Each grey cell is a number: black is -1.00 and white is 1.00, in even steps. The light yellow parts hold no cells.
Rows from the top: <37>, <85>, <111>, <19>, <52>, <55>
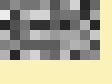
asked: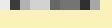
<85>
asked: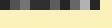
<111>
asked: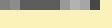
<52>

